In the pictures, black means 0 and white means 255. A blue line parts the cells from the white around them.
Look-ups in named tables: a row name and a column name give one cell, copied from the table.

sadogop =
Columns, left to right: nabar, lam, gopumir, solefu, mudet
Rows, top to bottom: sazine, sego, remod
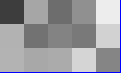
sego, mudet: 210
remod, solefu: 213
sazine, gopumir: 109
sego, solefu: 121
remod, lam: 168
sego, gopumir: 131
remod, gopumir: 171
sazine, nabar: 61
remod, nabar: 179
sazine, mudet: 237
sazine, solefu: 144
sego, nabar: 178
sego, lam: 114
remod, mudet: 133
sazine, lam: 166
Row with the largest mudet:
sazine

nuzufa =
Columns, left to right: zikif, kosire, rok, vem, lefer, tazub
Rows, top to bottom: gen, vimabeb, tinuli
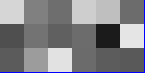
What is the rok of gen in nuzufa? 110
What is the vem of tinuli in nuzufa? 107
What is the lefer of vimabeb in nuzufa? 27
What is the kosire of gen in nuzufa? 128
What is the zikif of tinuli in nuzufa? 91
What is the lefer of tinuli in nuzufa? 92
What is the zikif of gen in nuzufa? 214
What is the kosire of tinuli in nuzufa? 156
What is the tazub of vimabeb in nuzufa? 229
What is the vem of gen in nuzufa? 206
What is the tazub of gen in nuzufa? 108
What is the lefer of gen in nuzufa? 191
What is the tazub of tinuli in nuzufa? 89
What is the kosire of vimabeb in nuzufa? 115
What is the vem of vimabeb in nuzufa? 108
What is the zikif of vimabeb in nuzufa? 79

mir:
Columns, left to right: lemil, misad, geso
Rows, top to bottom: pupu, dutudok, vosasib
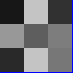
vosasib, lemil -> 41
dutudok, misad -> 94
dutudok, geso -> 125
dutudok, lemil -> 152
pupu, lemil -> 23
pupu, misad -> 196
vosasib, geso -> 119
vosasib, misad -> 196
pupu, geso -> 49

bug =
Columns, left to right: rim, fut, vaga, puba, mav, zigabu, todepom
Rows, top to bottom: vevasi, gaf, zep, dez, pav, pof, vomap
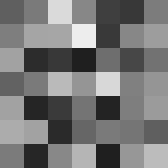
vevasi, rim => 95
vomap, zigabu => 151
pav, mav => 35
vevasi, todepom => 124
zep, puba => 31
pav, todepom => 155
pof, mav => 122
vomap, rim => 123
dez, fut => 122
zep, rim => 162
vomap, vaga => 136
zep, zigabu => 71
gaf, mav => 57
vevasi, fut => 122
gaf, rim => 126
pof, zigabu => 117
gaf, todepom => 157
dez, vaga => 186
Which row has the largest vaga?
vevasi

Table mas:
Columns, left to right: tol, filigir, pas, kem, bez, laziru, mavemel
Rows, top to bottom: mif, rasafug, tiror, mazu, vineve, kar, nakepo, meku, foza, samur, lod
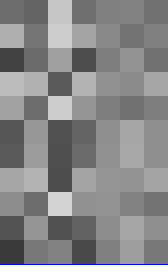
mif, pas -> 199
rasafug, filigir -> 118
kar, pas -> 82
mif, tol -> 109
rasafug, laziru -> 115
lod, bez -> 127
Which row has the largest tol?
mazu

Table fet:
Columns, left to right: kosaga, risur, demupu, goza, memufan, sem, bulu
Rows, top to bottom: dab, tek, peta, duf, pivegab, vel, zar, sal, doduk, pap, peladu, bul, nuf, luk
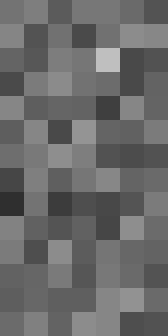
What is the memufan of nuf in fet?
134
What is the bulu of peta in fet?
82
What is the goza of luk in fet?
140
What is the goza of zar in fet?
126
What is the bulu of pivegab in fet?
100
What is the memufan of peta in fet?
191
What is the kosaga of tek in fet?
133
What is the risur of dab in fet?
126
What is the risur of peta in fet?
87
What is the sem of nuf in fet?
146
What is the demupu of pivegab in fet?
101
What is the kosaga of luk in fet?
107
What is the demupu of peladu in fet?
140
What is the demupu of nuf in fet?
95
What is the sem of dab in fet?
106
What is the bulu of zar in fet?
82
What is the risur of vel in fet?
134
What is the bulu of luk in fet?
82
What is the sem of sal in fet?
100
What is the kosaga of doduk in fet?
47

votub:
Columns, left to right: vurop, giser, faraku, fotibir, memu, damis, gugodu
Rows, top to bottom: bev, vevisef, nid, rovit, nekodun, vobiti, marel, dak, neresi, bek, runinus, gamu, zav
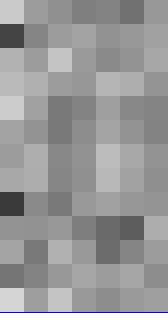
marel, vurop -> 155
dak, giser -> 173
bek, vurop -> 147
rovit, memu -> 180
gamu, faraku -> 152
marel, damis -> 168
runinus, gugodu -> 155
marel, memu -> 188
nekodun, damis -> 135

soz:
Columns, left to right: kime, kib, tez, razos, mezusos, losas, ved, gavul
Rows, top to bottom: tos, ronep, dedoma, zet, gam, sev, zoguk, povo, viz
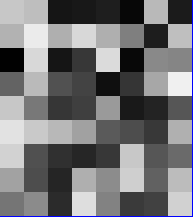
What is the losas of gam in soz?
25
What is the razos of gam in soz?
63
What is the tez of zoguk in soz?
48
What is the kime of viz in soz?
117
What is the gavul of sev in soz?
176
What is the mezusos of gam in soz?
154
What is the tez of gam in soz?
54
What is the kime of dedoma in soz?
1
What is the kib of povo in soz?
77

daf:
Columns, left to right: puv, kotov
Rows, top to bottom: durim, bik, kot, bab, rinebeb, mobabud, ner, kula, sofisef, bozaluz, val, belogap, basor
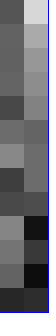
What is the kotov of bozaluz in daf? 18
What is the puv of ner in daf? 136
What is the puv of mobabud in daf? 108
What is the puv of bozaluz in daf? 133
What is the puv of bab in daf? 100
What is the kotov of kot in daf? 151
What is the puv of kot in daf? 97
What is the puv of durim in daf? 85
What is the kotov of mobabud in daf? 100
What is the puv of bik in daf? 98
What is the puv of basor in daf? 39
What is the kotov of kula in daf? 108
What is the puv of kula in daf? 62
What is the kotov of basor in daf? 45
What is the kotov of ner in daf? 108
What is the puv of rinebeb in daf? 72

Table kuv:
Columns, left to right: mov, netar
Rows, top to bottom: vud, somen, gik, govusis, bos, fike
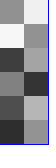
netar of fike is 147
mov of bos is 78
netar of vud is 240
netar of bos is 182
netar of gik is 164
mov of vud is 145
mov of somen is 247
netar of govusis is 52
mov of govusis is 129
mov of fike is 46
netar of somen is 146
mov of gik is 62

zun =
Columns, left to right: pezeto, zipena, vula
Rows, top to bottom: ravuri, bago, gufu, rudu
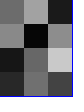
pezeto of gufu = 22
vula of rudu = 67
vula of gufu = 201
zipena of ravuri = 162
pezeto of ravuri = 108
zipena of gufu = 103
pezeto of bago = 137
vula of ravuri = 26
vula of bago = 141
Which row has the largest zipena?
ravuri

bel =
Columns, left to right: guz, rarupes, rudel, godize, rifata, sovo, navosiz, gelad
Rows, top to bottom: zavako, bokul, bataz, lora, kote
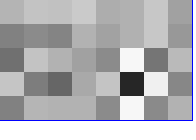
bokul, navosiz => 199
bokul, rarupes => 139
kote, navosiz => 138
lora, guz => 197
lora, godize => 169
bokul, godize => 178
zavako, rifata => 173
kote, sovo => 247
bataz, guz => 112
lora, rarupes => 125
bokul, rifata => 162
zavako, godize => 202
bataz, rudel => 178
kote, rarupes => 181
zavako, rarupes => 195
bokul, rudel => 132
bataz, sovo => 247
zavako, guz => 180
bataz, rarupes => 195
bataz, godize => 161

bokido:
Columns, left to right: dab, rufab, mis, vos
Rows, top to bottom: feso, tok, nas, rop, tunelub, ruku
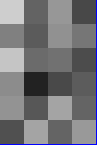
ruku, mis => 100
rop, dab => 140
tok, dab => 128
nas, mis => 113
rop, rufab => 34
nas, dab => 197
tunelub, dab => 147
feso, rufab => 99
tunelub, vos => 100
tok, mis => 145
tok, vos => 118
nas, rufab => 107
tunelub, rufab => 87
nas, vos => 76

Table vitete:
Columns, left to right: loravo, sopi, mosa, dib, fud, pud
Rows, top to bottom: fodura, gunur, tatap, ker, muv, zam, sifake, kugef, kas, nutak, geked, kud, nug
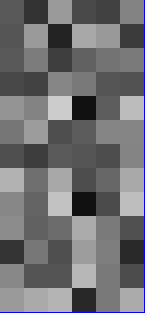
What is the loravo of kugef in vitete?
178
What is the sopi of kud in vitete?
84
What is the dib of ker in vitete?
121
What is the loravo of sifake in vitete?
79
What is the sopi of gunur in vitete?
154
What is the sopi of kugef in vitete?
111
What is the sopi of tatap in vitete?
124
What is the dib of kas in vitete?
17
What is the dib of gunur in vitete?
168
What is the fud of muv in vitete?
93
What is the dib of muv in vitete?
17
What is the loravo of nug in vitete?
154
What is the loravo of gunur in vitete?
85
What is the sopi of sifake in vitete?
61
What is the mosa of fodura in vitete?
154
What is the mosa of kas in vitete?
194
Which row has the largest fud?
gunur

